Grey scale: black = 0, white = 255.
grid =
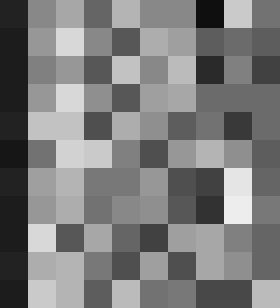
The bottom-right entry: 187
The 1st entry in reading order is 34
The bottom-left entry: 28
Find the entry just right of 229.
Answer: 101
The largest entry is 237
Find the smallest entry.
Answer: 15
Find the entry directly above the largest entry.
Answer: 229
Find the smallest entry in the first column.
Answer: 22
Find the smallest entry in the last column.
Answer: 65
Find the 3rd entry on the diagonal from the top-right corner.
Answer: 42
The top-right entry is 114
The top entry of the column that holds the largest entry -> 202
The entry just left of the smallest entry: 136
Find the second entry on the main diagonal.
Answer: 151
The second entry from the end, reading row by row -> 72
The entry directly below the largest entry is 128
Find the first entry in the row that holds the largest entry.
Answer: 28
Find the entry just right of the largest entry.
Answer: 120
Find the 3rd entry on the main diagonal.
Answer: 151
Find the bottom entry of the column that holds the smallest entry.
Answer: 72
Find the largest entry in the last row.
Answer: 202
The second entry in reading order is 136

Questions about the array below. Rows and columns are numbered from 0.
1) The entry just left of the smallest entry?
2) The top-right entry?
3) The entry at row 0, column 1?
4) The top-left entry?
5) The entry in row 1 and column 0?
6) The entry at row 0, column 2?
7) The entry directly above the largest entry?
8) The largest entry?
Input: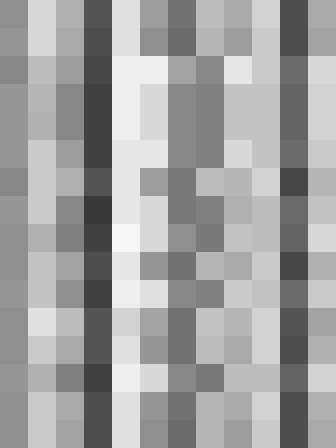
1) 135
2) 169
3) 216
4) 143
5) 150
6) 176
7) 230
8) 245

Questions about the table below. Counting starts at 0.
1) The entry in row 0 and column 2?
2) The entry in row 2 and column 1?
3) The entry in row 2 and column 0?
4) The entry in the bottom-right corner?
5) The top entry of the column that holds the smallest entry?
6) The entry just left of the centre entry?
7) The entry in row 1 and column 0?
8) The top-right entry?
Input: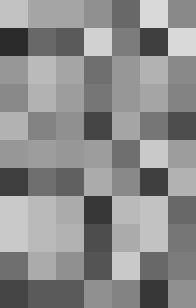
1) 165
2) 186
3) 151
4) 144
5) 194
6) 151
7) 43
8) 137
